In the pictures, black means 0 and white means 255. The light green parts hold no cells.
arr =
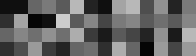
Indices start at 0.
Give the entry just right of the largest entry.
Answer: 90
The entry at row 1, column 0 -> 47
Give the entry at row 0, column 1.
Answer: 15
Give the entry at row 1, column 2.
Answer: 5
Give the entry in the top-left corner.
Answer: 15
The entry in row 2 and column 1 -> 134
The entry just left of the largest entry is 15
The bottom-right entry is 154
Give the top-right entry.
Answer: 122
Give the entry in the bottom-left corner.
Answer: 47
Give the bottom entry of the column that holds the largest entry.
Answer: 35
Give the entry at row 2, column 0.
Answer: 102

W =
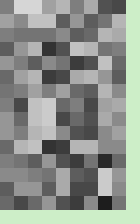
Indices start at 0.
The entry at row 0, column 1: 214
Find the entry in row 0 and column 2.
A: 214
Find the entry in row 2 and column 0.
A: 126
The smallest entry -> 29
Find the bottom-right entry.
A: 116
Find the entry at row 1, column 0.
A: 161
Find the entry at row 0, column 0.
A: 126
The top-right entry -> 72
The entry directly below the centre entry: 72
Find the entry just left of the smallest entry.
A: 138
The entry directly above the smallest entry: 203
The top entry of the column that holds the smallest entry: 81
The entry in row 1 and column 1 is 138
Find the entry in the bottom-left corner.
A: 105
